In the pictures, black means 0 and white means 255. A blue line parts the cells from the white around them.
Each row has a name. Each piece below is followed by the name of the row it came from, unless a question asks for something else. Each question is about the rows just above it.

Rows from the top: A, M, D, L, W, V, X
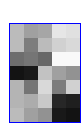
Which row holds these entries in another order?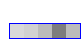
M
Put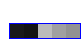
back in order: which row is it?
X
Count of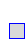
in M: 1

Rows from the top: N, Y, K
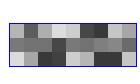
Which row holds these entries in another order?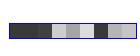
K
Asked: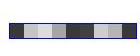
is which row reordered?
K
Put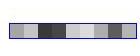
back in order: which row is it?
N
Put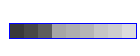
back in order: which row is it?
N
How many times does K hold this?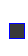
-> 3

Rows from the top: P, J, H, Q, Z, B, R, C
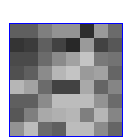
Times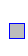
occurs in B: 3
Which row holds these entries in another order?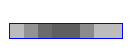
B
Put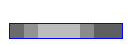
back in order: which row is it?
B

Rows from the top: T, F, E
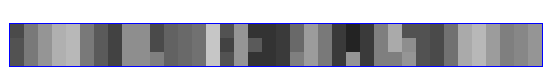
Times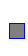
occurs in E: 5
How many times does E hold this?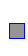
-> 5

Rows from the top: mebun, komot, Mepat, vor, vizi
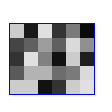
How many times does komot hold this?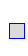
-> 1
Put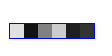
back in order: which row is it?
Mepat
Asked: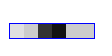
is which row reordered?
vizi
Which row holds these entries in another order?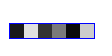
mebun
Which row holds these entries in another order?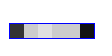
vizi
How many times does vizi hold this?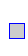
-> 3
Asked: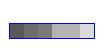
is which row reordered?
vor

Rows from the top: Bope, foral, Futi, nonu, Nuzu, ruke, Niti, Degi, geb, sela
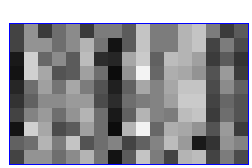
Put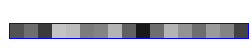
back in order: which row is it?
Niti
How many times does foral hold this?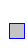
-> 2
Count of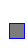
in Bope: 5
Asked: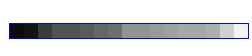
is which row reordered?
nonu
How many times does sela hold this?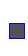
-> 0

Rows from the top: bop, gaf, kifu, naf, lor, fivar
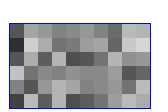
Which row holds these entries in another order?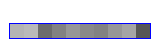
bop
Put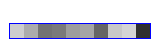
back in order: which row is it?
gaf

